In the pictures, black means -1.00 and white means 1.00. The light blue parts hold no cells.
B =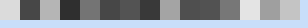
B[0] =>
0.72
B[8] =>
0.29
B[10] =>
-0.36
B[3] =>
-0.63

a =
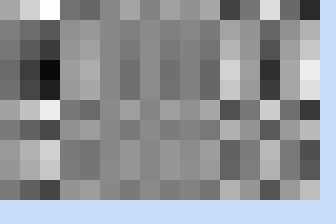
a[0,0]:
0.30
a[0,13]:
0.73
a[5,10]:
0.30
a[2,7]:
0.10
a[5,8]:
0.24
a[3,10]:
-0.20
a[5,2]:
0.85
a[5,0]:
0.27
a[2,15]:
0.56
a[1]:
[-0.01, -0.15, -0.31, 0.13, 0.19, 0.07, 0.00, 0.08, 0.00, 0.05, -0.04, 0.28, 0.15, -0.20, 0.13, 0.39]
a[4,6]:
-0.13
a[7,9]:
0.10
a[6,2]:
-0.43
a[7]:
[0.20, 0.39, 0.63, -0.04, -0.09, 0.06, 0.17, 0.06, 0.18, 0.10, 0.23, -0.24, -0.03, 0.45, -0.06, -0.38]
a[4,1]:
-0.45
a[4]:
[-0.12, -0.45, -0.76, 0.21, 0.31, 0.06, -0.13, 0.09, -0.11, 0.01, -0.19, 0.55, 0.21, -0.53, 0.30, 0.75]
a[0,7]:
0.03
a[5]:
[0.27, 0.51, 0.85, -0.07, -0.17, 0.08, 0.24, 0.04, 0.24, 0.13, 0.30, -0.37, -0.07, 0.61, -0.13, -0.56]
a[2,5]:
0.06
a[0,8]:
0.26
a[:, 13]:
[0.73, -0.20, -0.36, -0.62, -0.53, 0.61, -0.30, 0.45, 0.39, -0.33]
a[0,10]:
0.31
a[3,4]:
0.36
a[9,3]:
0.16
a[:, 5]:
[0.07, 0.07, 0.06, 0.05, 0.06, 0.08, 0.07, 0.06, 0.08, 0.07]
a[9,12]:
0.17
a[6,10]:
-0.06

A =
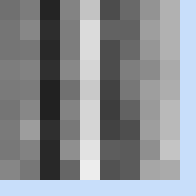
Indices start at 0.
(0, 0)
-0.12
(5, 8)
0.45
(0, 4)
0.53
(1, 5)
-0.23
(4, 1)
-0.03
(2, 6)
-0.18
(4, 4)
0.58
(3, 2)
-0.63
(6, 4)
0.67
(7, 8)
0.54
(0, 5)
-0.40
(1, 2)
-0.65
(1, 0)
-0.08
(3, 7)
0.09
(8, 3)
-0.20
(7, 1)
0.02
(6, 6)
-0.39
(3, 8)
0.33
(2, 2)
-0.69
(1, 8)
0.39
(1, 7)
0.24
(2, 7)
0.18
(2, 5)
-0.40
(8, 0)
0.05
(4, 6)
-0.07

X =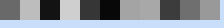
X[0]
-0.18
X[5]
-0.94
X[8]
-0.53

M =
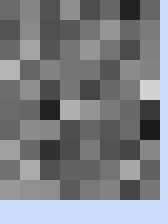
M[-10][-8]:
-0.16
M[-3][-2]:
-0.45
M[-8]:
[-0.18, 0.29, -0.33, -0.08, 0.18, -0.09, -0.41, 0.01]
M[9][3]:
-0.28
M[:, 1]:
[0.04, 0.08, 0.29, -0.21, 0.11, -0.19, 0.10, -0.18, 0.33, 0.13]
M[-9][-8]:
-0.33
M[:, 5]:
[-0.19, 0.17, -0.09, -0.33, -0.18, -0.04, -0.32, -0.36, -0.09, 0.02]
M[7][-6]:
-0.61
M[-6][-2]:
-0.04
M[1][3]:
-0.31
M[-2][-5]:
-0.23
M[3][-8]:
0.42
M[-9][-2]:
-0.18
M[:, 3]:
[0.12, -0.31, -0.08, -0.08, -0.07, 0.38, -0.38, -0.41, -0.23, -0.28]
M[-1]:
[0.19, 0.13, 0.11, -0.28, -0.06, 0.02, -0.46, -0.07]
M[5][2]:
-0.74
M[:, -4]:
[-0.38, -0.09, 0.18, -0.08, -0.47, 0.15, -0.20, -0.04, -0.23, -0.06]
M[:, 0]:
[-0.16, -0.33, -0.18, 0.42, -0.14, -0.17, -0.20, 0.24, -0.11, 0.19]
